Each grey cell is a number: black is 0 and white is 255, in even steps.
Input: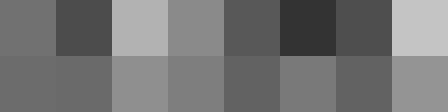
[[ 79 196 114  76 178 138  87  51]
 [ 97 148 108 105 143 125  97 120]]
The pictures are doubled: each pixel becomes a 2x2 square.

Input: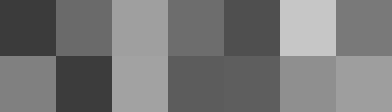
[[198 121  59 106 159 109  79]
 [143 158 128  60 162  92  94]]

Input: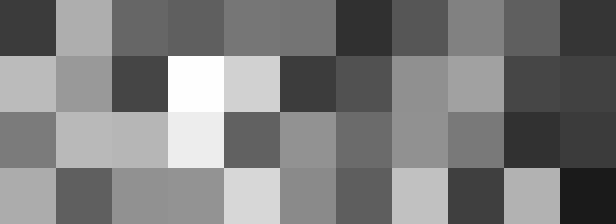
[[ 95  53  59 174 102  95 118 116  48  86 129]
 [ 70  65 187 153  69 254 209  60  81 144 161]
 [ 49  59 123 185 182 237  97 146 107 145 121]
 [178  26 172  95 145 147 215 138  94 193  63]]

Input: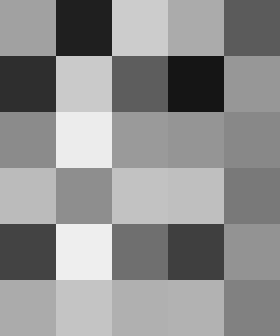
[[170  91 160  30 204]
 [ 20 151  46 202  93]
 [149 136 139 235 154]
 [190 120 187 142 194]
 [ 63 147  67 238 111]
 [178 129 171 196 176]]

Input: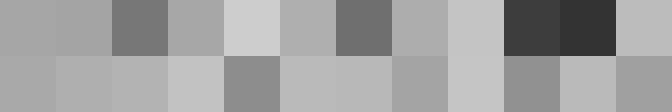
[[ 51 188 165 164 119 168 204 175 112 173 196  61]
 [186 159 169 174 179 193 142 187 185 164 198 145]]

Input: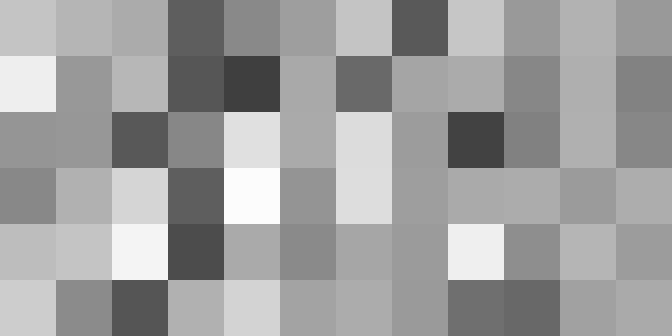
[[178 153 196 181 171  94 137 158 196  89 198 153]
 [175 130 238 152 183  86  63 169 105 165 171 135]
 [176 135 149 151  88 135 224 170 220 156  66 129]
 [155 173 136 177 213  94 252 148 221 158 170 172]
 [181 156 189 196 244  76 170 138 166 155 239 142]
 [161 170 205 139  85 177 211 163 172 154 111 104]]

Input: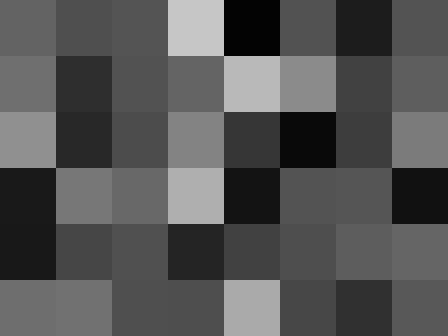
[[ 28  83  99  79  84 198   3  82]
 [ 65  94 111  46  82 100 185 139]
 [ 61 123 144  40  76 131  54   9]
 [ 85  17  25 119 104 175  19  83]
 [ 93 101  24  70  80  36  65  78]
 [ 48  88 110 113  79  78 170  71]]
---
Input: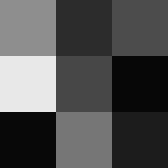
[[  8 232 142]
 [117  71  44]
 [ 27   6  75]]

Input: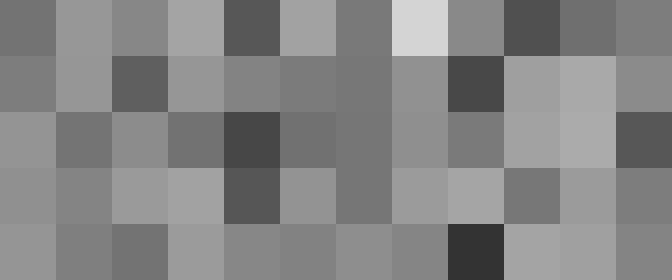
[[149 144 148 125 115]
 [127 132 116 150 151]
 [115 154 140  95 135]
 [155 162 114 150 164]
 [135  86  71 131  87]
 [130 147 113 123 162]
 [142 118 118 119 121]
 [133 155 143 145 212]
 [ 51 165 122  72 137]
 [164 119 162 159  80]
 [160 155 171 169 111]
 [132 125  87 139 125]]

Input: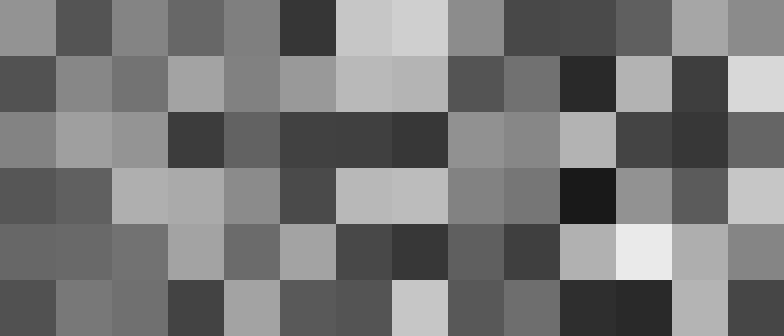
[[ 81 103  86 131  82 147]
 [120 105  96 159 135  84]
 [112 114 175 148 115 132]
 [ 67 163 170  60 163 103]
 [163 107 139  98 129 127]
 [ 89 163  74  65 153  54]
 [ 84  72 184  64 185 198]
 [198  55 188  55 180 207]
 [ 88  95 130 145  84 140]
 [110  63 118 135 113  72]
 [ 46 177  25 179  41  74]
 [ 41 234 146  68 179  95]
 [180 174  91  55  62 166]
 [ 70 133 198 101 216 139]]

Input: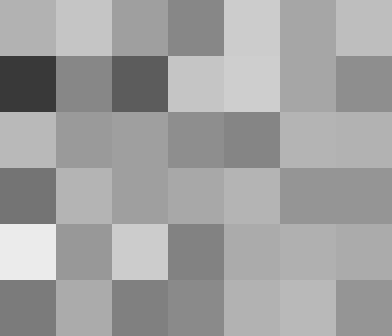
[[124 234 116 184  56 178]
 [170 152 180 155 134 196]
 [129 205 159 158  93 159]
 [137 131 168 143 196 135]
 [178 170 179 133 206 204]
 [184 175 149 181 167 167]
 [150 171 150 178 142 190]]

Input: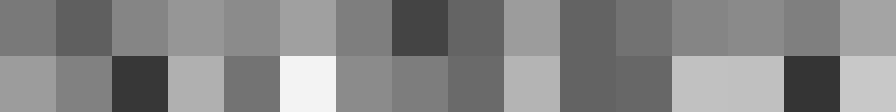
[[156 121]
 [129  95]
 [ 55 133]
 [176 150]
 [115 139]
 [243 160]
 [139 126]
 [125  68]
 [106 100]
 [180 156]
 [ 99  99]
 [103 114]
 [193 133]
 [192 138]
 [ 52 127]
 [200 164]]

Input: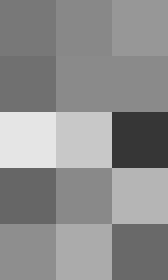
[[142 102 229 112 120]
 [171 137 200 138 136]
 [105 181  54 138 151]]

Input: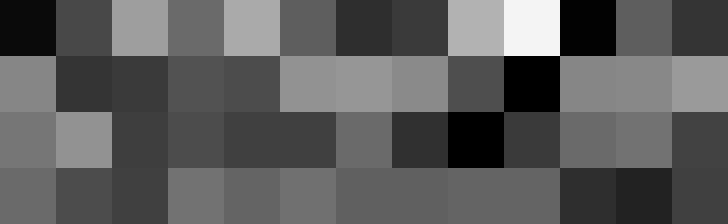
[[107 118 133   9]
 [ 77 145  53  72]
 [ 64  62  57 156]
 [114  77  83 106]
 [ 99  63  76 170]
 [112  64 145  93]
 [ 97 107 149  45]
 [ 96  48 137  58]
 [ 99   0  78 178]
 [101  57   1 243]
 [ 45 106 132   2]
 [ 35 115 135  94]
 [ 64  67 153  53]]
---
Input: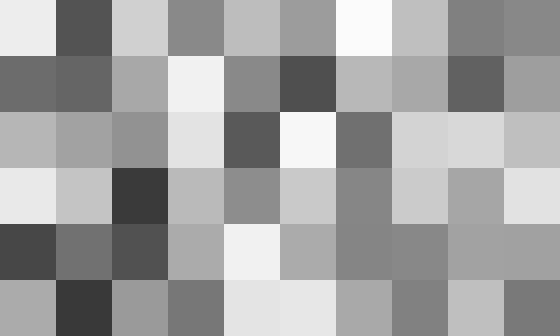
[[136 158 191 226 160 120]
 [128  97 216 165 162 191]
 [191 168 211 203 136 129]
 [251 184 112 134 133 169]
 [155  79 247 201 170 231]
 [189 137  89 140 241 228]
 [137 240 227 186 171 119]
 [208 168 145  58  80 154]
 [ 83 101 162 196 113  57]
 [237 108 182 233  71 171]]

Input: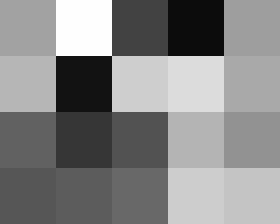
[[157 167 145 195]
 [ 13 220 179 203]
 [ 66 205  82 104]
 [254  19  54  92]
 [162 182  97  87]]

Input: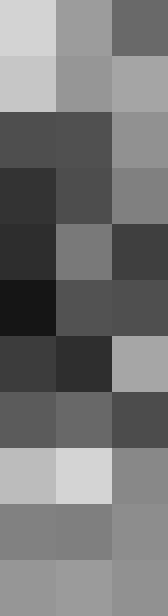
[[105 165 145 128  63  79 166  76 136 141 145]
 [156 150  80  77 121  82  46 104 212 127 155]
 [211 198  78  51  45  21  60  91 188 129 150]]

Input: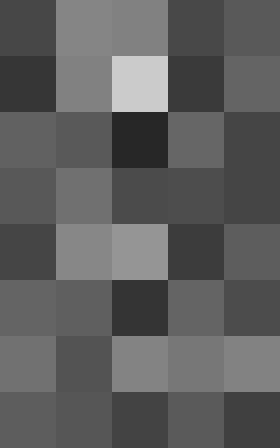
[[ 89 100  69  69  93  76 130  64]
 [ 72  58 102  77  60 100 119  90]
 [129 203  39  75 149  52 131  67]
 [133 129  89 112 135  95  83  86]
 [ 71  54  97  88  69 100 113  93]]

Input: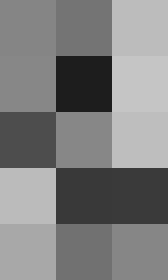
[[188 197 190  58 134]
 [116  29 135  57 113]
 [133 135  77 187 168]]

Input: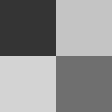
[[196 111]
 [ 52 211]]
